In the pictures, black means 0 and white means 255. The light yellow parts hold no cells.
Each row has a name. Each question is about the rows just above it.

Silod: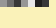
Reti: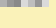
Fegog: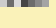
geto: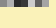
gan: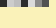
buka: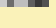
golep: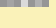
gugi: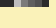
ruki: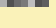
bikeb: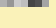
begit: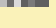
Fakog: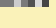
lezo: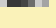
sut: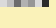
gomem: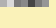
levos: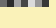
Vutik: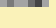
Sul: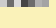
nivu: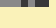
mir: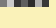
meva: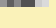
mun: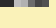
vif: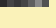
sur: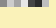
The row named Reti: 177 150 137 218 190 150 218
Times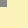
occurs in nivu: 4

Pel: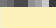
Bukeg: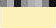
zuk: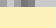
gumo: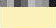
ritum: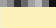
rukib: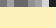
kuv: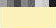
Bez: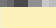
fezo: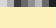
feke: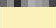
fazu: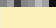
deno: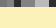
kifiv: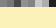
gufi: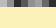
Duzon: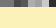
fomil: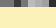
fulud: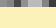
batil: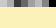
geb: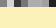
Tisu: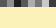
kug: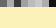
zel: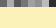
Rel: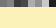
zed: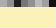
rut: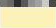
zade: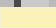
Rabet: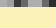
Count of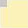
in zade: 4
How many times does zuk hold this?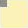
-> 0
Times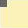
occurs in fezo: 2
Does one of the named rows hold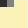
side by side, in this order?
yes
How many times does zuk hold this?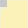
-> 4
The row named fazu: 131 160 59 131 144 187 160 19

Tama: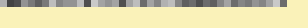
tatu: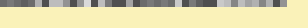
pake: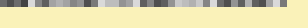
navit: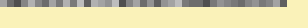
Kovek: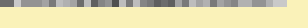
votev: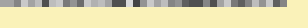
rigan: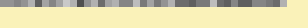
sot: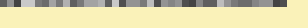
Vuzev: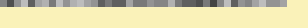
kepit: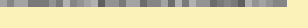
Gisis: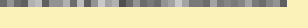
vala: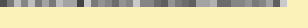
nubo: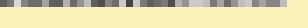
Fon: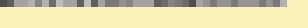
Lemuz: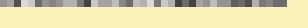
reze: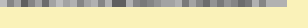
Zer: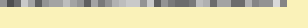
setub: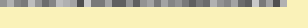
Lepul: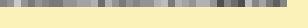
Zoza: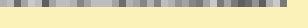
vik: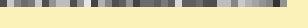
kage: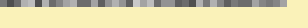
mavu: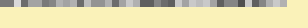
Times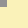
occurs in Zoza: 2
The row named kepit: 163 133 163 163 121 121 121 147 121 177 133 147 163 177 95 147 147 121
 163 163 108 133 133 163 108 177 121 177 147 147 108 121 133 121 95 177
 147 163 147 133 133
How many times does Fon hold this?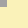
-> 9
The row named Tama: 177 67 79 147 121 95 121 189 133 147 147 189 79 201 163 147 163 79 163
 189 108 163 133 177 189 133 95 108 79 108 95 133 163 108 133 121 147
 133 163 201 108

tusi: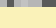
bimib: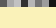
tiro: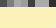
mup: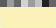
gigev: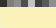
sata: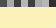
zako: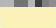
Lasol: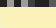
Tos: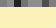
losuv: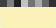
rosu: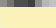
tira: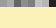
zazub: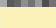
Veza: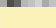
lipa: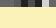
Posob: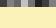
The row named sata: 78 170 63 182 63 170 182 48
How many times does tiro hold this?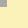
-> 3
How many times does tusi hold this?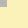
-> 4
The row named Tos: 127 142 34 115 142 142 78 127
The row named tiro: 78 127 170 156 63 170 170 48
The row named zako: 182 182 115 115 182 63 127 142
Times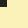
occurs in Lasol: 4

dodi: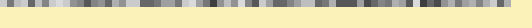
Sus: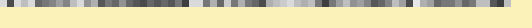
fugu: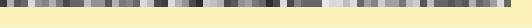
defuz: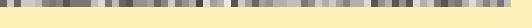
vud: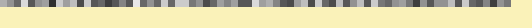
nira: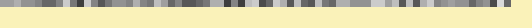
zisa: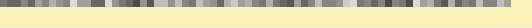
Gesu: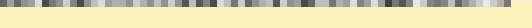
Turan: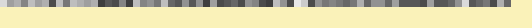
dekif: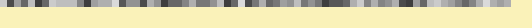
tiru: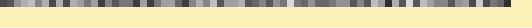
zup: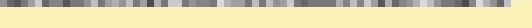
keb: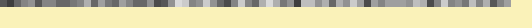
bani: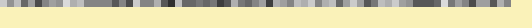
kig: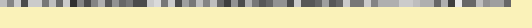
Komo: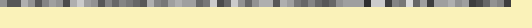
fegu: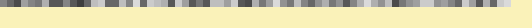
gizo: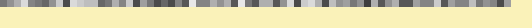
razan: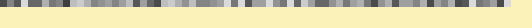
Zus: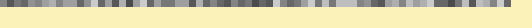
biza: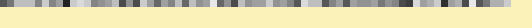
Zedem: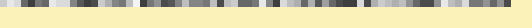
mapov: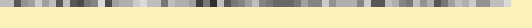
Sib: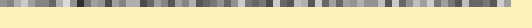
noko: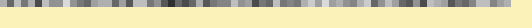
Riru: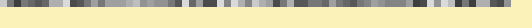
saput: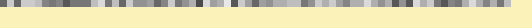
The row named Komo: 146 87 87 175 146 87 132 159 146 75 175 203 159 146 87 132 103 132 119
 103 87 175 132 119 159 175 159 159 103 119 203 75 103 203 146 103 146
 175 175 87 175 159 119 103 132 103 87 103 146 159 159 159 47 203 203 62
 132 119 218 103 159 62 159 159 175 146 159 62 75 103 146 132 62
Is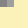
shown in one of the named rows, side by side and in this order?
yes
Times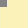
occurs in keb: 13
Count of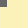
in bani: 7

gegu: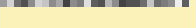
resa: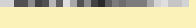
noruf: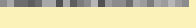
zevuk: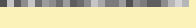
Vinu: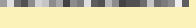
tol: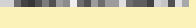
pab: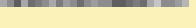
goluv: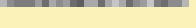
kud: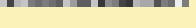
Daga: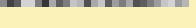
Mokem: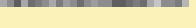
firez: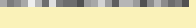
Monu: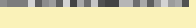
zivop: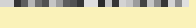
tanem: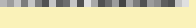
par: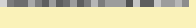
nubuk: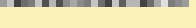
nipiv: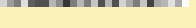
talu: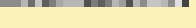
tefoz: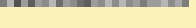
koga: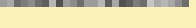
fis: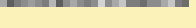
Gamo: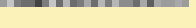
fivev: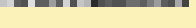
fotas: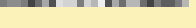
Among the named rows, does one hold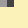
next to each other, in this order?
yes
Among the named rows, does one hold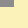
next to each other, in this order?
yes
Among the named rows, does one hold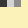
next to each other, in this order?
yes
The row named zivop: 211 211 54 94 182 109 81 197 156 94 81 54 223 223 42 197 54 211 197 156
 67 197 140 54 211 140 223
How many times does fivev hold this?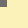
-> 2

